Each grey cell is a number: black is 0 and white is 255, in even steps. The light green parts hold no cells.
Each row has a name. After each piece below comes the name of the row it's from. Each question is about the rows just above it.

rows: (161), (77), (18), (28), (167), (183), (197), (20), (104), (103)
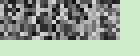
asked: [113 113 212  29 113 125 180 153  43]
(183)
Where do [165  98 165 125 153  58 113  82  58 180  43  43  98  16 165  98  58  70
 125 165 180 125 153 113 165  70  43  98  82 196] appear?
(197)
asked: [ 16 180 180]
(167)
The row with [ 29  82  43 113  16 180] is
(167)
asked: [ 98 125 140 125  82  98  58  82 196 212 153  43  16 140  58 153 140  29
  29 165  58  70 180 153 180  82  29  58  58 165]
(103)
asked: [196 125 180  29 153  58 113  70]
(104)

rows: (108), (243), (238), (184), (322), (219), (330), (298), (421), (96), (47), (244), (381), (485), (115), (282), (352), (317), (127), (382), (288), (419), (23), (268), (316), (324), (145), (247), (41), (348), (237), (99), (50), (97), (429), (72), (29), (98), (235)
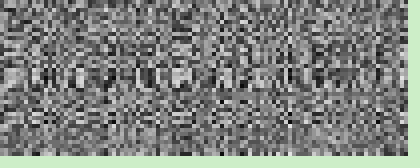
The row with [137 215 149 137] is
(238)
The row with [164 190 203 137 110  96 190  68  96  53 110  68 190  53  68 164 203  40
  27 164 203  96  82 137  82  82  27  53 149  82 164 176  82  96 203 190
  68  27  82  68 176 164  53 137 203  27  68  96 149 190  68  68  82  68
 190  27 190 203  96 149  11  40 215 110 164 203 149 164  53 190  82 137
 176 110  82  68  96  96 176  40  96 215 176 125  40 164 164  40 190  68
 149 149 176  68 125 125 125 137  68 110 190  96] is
(419)
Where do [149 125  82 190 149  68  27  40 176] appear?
(485)
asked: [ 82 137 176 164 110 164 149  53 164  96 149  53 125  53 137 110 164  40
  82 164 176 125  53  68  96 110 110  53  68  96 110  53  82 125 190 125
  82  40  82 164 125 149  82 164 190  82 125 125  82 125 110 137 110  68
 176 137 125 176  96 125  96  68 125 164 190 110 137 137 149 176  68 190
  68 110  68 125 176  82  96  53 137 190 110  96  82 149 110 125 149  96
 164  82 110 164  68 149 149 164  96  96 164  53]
(108)
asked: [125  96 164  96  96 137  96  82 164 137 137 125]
(268)

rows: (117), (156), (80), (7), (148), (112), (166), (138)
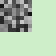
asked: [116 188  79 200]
(112)
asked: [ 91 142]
(80)
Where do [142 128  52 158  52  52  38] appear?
(166)
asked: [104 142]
(80)
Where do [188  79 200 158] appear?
(112)
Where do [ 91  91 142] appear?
(80)

